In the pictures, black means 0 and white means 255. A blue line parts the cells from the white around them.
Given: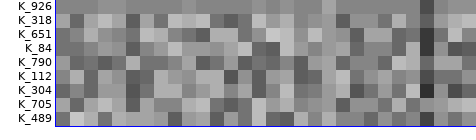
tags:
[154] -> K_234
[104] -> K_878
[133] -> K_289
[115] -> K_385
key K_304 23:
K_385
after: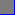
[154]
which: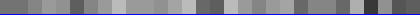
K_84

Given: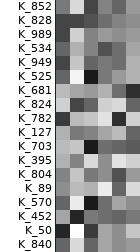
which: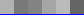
K_127
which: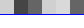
K_824
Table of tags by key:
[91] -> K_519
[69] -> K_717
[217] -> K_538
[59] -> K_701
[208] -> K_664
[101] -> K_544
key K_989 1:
K_717

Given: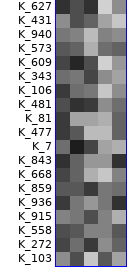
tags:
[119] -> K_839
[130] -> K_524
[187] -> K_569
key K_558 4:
K_524
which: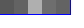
K_573
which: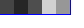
K_609

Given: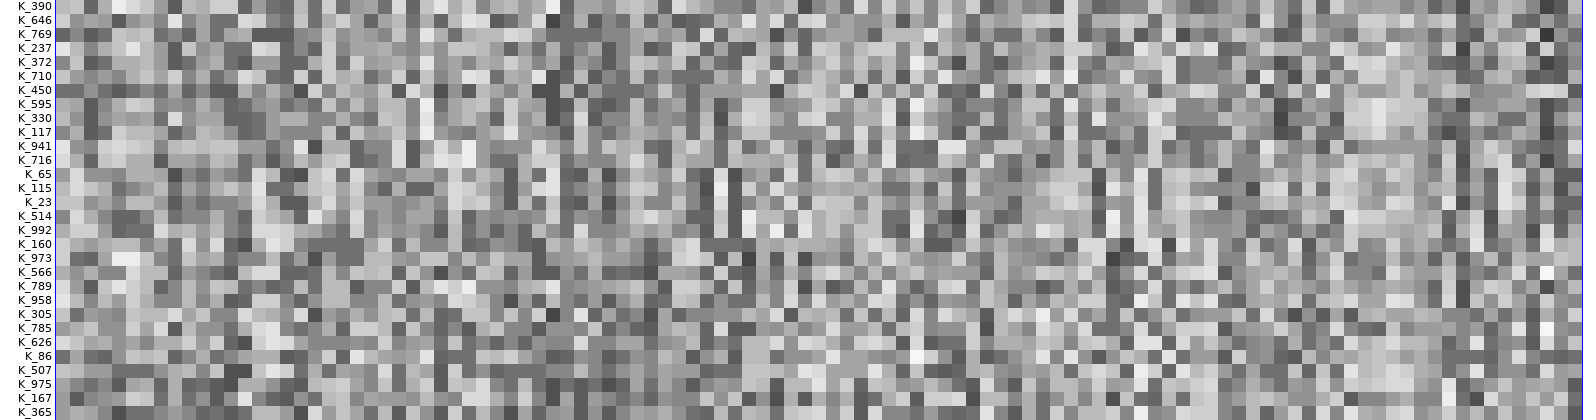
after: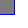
[156]
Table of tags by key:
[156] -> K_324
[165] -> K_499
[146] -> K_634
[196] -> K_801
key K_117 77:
K_499
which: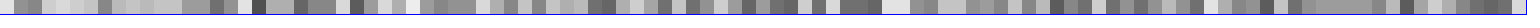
K_941
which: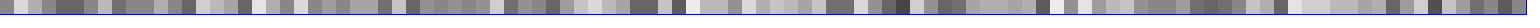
K_514

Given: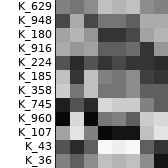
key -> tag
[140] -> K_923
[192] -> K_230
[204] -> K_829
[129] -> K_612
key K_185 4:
K_612
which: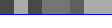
K_948
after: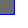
[52]
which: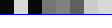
K_960
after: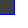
[52]
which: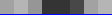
K_180

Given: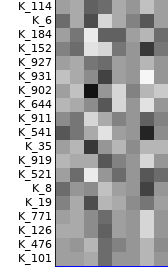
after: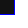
[150]
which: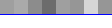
K_771

